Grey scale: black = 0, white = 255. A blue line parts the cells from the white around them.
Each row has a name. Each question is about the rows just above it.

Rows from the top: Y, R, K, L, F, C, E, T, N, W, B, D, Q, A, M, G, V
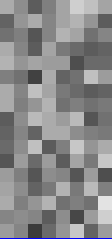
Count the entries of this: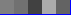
5
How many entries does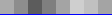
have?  8
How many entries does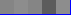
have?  5
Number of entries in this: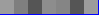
7
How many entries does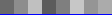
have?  8
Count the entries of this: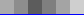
6
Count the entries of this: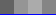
4

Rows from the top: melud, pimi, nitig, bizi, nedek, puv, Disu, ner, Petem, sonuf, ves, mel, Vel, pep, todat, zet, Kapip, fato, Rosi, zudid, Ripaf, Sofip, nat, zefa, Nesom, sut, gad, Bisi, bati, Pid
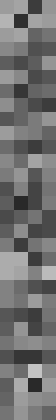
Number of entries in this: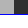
2
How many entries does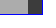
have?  3
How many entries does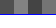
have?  4
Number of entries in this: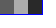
3
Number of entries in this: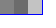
3

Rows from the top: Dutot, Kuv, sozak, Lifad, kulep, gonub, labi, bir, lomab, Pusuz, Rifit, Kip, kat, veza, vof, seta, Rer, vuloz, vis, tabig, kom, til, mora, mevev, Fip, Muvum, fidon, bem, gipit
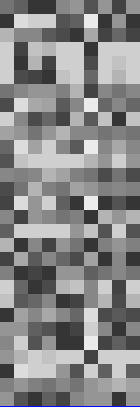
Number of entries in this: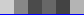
6
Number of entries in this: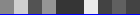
10
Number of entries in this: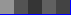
5
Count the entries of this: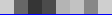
8

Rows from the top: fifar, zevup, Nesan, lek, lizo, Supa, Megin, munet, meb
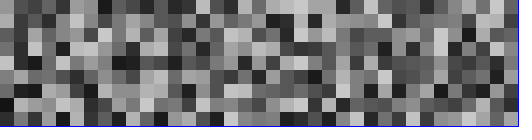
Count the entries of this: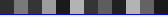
12
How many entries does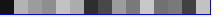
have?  15
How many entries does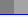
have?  2
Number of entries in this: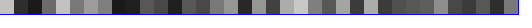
37
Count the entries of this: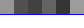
6
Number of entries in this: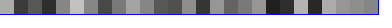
27

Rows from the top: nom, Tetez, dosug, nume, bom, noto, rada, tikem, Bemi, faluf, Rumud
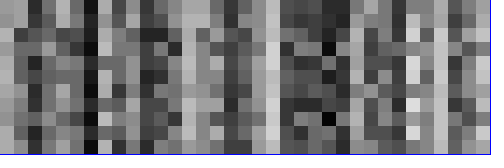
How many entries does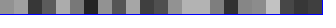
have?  23
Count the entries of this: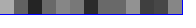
13
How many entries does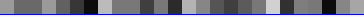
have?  26
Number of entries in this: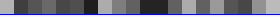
20

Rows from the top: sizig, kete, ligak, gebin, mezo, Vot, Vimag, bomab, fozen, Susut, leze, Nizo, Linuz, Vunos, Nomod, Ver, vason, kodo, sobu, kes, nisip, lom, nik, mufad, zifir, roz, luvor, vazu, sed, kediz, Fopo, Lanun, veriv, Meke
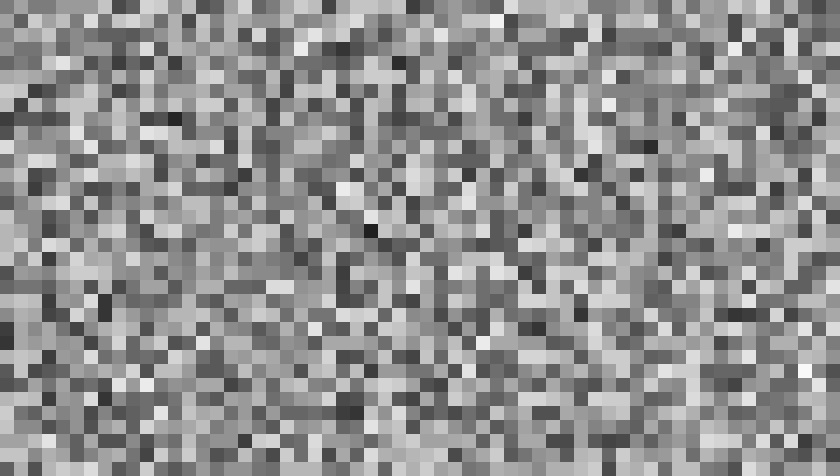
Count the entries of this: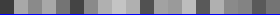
20
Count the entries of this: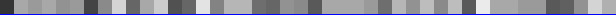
44
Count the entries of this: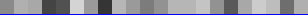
22

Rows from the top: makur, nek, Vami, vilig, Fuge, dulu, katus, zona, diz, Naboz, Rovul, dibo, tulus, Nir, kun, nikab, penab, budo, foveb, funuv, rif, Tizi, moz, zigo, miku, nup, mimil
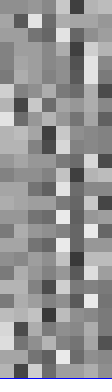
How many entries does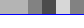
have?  6
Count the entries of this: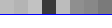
8
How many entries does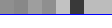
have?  8

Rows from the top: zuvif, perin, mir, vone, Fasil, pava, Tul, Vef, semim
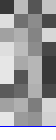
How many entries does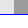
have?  2
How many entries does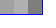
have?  3

